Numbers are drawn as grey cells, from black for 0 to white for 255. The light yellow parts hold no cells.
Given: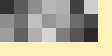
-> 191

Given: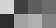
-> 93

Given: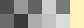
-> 98

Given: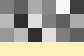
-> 222

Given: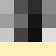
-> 22

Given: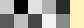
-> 225

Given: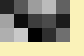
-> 61
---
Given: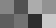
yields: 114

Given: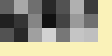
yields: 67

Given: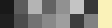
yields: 158

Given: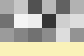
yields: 53

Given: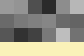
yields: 134

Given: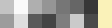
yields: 126

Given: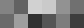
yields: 85
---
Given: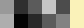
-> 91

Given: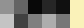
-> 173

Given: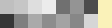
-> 135

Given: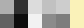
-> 139

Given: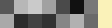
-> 177

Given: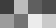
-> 236

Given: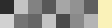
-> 138

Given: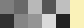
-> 218
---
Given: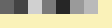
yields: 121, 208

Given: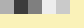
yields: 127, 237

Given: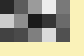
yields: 26, 237

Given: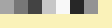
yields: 199, 248

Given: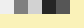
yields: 210, 239

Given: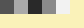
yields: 41, 242

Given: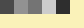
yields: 116, 204

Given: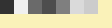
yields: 77, 240

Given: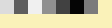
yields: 144, 240
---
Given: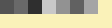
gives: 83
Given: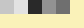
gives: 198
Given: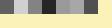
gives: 96
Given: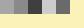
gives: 166
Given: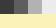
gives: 58
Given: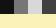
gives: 17
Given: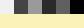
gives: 240
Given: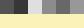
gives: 83
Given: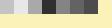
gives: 195
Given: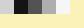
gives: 210
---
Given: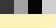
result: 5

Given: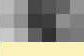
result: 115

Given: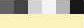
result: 181

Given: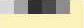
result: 75

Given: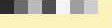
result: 158

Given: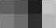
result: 48

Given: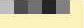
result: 37

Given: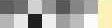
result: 187

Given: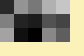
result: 136

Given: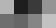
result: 133
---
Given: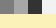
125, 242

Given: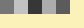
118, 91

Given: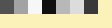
82, 57

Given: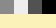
138, 1

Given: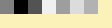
129, 178

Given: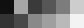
16, 243
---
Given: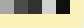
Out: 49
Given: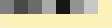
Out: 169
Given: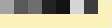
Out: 35
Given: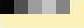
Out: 157
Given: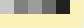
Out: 157
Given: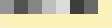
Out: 191
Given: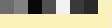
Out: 80
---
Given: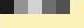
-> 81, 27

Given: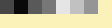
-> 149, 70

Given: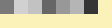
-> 52, 121

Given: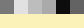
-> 99, 120

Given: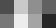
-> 97, 120

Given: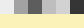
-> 53, 237

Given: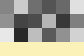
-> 224, 232

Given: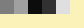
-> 223, 125

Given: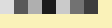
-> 61, 221

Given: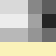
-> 93, 184
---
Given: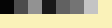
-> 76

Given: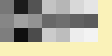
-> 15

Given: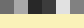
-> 168

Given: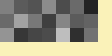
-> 55

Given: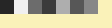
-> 240

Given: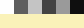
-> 94
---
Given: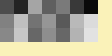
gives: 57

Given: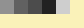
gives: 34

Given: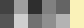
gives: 128

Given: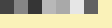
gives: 230

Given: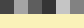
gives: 197

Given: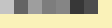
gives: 55

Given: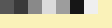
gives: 22

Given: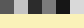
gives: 22

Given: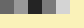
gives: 123

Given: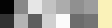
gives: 144
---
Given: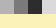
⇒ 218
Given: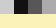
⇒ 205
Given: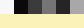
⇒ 247
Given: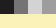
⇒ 211
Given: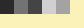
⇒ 208
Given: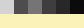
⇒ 211
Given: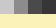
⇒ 201
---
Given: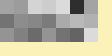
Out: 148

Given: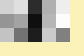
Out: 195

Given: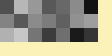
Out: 177

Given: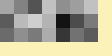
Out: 107

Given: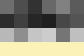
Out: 184

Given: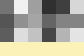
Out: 93

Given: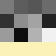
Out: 155

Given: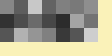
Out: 85

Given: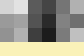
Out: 146
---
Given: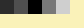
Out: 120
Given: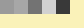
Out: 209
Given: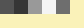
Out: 244
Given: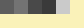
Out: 58
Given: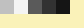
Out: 50
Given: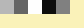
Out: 13
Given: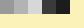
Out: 58
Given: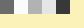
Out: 229
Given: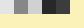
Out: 40
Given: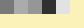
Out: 48
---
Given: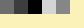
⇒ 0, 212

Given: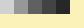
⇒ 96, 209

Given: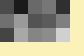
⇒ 83, 208

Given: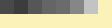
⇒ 101, 195

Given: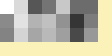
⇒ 192, 255

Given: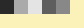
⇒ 228, 228

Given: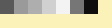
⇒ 208, 243
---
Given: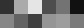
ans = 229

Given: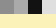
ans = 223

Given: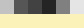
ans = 229

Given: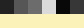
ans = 218

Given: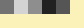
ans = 211

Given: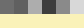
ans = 216

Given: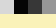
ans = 216

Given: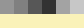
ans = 199
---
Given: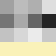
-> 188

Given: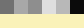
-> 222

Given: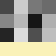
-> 204

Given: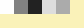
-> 34

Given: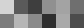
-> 144

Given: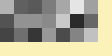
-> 167

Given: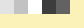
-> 255

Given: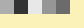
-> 232
